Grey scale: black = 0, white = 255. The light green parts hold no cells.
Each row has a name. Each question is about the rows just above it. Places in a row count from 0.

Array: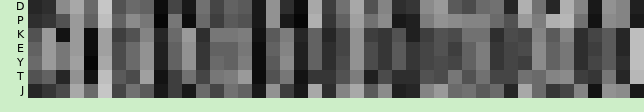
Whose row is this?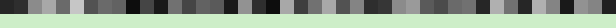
D
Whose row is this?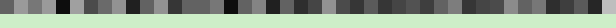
E
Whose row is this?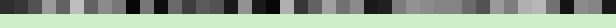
P
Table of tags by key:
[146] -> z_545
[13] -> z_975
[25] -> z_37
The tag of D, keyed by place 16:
z_37
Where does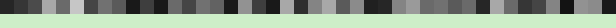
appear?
J
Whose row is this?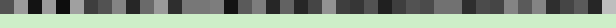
K

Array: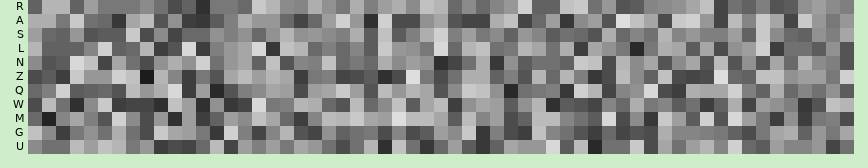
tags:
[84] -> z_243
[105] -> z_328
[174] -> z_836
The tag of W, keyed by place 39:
z_243
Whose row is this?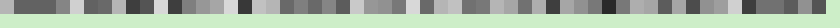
L
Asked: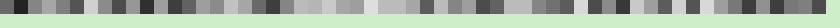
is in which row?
M

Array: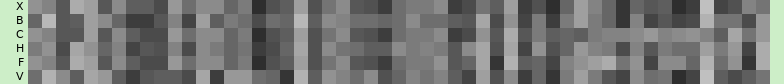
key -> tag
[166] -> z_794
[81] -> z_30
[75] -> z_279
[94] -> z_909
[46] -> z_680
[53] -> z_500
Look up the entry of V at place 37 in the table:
z_500
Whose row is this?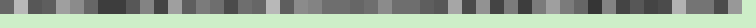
B
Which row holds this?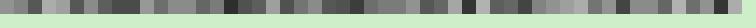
F
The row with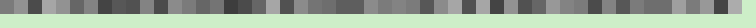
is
H
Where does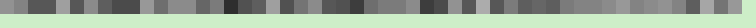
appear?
C
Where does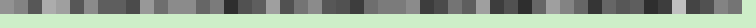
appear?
X

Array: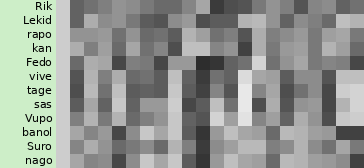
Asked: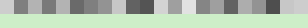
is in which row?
Vupo
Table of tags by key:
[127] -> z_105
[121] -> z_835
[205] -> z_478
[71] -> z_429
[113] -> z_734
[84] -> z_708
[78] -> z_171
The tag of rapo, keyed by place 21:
z_835

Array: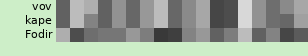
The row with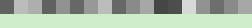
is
vov
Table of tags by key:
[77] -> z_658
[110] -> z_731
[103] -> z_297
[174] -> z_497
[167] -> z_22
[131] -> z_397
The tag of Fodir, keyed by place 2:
z_731
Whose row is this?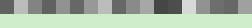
kape

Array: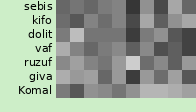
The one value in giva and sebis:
[103]
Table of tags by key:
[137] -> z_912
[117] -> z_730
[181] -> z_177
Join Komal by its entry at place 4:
z_730
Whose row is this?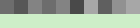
kifo

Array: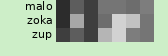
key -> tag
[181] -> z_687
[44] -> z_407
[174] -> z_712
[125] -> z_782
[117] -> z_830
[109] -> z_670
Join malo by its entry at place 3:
z_830
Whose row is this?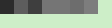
malo
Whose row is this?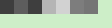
zup

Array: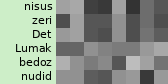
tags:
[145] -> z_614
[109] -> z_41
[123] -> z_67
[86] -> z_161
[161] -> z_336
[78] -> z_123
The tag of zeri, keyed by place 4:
z_614
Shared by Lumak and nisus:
[168]
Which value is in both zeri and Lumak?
[145]
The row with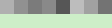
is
bedoz
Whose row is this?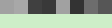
nisus

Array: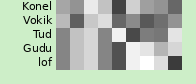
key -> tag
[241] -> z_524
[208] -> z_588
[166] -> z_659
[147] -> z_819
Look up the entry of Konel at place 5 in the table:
z_588
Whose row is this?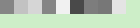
Tud
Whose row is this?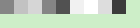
lof
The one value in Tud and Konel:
[194]
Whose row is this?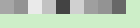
Konel
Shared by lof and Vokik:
[221]

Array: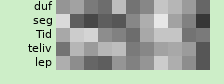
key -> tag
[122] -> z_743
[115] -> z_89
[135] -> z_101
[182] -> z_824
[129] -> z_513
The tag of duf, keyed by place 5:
z_89
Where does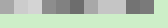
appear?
Tid

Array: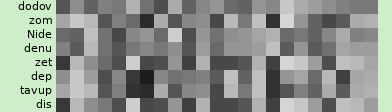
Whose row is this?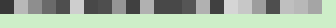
zet
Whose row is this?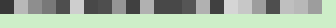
dis
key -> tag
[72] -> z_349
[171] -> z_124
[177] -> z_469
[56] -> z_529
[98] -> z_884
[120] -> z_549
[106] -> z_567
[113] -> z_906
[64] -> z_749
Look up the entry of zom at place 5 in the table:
z_567
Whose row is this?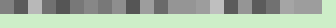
denu

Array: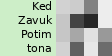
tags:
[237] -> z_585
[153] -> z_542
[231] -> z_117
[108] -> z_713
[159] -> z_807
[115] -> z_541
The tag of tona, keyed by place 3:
z_713
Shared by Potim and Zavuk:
[198]
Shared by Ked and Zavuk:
[237]
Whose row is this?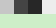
Zavuk

